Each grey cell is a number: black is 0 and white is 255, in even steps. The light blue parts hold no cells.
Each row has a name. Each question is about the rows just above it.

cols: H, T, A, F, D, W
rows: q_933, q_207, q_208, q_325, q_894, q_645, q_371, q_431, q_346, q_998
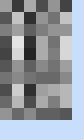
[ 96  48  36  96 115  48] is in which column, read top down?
A
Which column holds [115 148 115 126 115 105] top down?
D
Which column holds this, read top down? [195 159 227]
T
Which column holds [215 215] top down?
W

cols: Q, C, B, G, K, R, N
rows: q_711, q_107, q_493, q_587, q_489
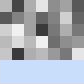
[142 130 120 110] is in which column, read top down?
K
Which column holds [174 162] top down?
B
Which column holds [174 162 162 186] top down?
B

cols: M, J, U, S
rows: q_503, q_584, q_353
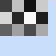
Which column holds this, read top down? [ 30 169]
S
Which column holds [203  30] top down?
S

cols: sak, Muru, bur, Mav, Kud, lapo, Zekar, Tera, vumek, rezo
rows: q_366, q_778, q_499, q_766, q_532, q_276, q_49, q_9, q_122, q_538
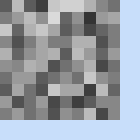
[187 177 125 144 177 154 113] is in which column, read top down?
bur
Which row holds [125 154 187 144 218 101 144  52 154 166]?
q_778
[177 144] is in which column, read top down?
sak
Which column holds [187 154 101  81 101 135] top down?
Muru
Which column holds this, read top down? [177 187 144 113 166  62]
Zekar
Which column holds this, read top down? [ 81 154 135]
Mav

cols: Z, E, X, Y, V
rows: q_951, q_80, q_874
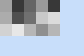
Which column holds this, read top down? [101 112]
X
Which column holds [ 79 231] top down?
E
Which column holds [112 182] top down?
X

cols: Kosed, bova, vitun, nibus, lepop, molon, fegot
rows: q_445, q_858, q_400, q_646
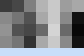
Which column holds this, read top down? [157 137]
molon
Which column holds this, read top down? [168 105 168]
nibus
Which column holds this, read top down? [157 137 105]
molon
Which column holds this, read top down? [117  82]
bova

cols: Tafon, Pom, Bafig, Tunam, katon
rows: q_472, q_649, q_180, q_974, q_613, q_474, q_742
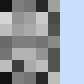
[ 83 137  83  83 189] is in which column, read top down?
katon
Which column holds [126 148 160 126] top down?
Pom
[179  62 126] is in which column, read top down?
Pom

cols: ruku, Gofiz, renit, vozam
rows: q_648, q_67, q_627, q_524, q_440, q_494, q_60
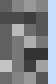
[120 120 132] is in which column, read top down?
Gofiz
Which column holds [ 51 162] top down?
vozam
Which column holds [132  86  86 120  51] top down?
vozam
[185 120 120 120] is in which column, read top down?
Gofiz

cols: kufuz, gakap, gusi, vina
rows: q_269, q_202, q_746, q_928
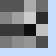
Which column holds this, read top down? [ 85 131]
kufuz
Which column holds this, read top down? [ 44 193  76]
vina
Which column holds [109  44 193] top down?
vina

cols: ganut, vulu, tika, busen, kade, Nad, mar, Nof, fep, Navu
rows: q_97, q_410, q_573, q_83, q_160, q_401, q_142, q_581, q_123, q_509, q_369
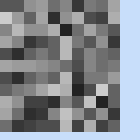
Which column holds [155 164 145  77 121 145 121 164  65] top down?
busen
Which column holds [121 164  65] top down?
busen
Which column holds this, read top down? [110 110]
fep
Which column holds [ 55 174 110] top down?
mar
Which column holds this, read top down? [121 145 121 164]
busen

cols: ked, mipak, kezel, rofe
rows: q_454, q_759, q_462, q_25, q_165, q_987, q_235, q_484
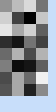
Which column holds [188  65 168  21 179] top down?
mipak
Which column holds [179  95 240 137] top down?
rofe
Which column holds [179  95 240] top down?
rofe
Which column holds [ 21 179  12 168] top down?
mipak

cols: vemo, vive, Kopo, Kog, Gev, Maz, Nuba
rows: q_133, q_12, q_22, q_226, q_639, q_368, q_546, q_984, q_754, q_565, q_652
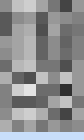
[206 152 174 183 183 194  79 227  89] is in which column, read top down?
Kopo
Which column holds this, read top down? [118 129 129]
Nuba
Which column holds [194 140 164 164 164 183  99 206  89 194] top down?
vive
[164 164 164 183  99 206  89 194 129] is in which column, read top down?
vive

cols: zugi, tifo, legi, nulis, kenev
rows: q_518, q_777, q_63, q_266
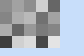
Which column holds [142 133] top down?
zugi
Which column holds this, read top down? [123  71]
nulis

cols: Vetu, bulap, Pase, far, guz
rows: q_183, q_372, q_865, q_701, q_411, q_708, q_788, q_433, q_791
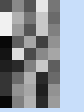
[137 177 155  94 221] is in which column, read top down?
bulap
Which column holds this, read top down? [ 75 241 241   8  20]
Vetu
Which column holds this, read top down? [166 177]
Pase

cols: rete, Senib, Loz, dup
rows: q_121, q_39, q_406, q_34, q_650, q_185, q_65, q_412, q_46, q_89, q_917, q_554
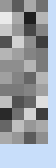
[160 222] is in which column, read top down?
dup
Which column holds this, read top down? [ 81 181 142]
rete
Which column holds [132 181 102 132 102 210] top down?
Loz
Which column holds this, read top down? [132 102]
Loz

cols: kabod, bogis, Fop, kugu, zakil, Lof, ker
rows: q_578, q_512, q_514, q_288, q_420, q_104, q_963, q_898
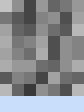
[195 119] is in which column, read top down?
kabod
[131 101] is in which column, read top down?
bogis
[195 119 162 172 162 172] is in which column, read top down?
kabod
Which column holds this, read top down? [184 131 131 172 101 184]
ker
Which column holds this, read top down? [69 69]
Fop
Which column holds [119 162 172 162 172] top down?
kabod
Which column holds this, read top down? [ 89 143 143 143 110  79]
Lof

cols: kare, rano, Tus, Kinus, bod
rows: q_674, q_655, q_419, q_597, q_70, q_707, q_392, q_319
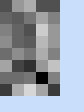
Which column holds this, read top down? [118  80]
Tus
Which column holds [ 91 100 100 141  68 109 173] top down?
rano
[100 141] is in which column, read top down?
rano
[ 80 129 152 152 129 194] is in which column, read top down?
bod
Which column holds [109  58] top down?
kare

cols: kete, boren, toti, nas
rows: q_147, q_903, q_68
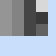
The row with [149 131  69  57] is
q_903
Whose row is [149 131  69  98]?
q_68
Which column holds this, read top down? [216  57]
nas

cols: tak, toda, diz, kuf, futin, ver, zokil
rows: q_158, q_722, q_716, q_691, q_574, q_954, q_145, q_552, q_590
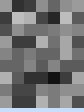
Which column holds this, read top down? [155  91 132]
zokil
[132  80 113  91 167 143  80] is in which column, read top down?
zokil
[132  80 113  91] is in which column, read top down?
zokil
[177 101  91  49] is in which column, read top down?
kuf
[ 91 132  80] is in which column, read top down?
zokil
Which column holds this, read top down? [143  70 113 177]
kuf
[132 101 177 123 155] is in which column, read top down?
tak

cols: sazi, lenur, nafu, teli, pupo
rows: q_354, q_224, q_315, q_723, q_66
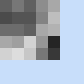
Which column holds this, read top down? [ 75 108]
sazi
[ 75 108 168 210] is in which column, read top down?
sazi
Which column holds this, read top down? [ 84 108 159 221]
lenur
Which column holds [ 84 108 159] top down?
lenur
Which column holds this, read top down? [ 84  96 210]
nafu

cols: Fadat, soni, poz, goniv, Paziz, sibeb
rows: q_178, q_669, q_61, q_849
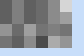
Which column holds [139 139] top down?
Paziz
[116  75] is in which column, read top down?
goniv
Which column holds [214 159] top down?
sibeb
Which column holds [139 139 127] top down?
Paziz
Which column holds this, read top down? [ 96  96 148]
Fadat

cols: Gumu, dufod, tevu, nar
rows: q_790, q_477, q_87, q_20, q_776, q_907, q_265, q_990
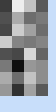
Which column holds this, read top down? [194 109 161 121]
tevu
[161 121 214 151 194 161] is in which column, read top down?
tevu
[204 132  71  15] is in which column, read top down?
dufod
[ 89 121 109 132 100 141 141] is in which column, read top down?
nar
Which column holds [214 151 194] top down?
tevu
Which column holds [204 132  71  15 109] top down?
dufod
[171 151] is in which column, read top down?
Gumu

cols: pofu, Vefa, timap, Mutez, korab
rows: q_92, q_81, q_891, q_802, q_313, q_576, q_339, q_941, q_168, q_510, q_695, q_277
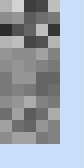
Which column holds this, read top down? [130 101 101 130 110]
Mutez
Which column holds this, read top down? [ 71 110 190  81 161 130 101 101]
Mutez
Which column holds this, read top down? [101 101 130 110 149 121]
Mutez
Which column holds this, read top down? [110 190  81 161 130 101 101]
Mutez
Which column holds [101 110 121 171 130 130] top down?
korab
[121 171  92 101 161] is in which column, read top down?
timap

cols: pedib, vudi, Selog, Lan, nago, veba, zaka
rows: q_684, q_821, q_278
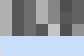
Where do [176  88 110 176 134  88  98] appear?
q_821
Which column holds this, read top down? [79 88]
veba

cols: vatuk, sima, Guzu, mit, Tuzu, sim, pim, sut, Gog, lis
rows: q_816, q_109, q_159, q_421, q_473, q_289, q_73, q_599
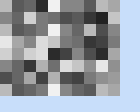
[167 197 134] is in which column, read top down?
lis
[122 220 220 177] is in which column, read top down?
mit
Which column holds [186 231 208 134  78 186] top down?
vatuk

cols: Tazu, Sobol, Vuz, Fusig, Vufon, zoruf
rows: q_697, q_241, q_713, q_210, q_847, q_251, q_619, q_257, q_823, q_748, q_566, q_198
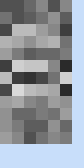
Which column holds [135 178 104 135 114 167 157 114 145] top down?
Vufon
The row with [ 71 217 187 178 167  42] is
q_257
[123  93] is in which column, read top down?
Fusig
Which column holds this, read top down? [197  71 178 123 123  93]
Fusig
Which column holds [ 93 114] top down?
Fusig
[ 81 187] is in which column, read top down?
Sobol

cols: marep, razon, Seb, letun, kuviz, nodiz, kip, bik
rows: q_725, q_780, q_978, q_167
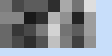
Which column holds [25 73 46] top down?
Seb
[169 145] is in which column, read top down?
nodiz
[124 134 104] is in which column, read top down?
marep
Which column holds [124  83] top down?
letun

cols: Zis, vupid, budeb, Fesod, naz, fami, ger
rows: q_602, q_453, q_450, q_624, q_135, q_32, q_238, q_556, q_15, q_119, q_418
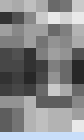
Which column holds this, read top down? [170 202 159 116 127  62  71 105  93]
Fesod
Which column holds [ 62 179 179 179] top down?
budeb
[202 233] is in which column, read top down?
ger
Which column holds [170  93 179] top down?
fami
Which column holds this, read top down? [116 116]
vupid
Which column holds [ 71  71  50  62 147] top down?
Zis

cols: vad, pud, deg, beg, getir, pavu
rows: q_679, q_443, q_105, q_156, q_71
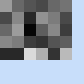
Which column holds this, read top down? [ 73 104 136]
vad
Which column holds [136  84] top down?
getir
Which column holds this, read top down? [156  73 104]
vad
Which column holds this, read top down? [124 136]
getir
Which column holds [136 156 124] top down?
pud
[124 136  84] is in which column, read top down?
getir

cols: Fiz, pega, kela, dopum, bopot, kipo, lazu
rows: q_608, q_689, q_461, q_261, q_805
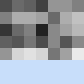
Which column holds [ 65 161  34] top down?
dopum
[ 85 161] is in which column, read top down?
kipo
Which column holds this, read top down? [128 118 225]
kela

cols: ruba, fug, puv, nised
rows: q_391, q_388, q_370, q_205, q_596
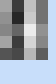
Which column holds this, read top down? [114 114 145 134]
nised
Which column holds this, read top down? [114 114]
nised

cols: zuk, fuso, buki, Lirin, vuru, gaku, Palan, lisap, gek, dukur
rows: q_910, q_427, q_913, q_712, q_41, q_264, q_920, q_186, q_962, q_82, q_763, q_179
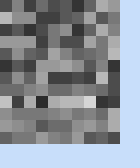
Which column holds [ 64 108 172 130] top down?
vuru
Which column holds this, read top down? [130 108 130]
vuru
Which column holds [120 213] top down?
lisap
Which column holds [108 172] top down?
vuru

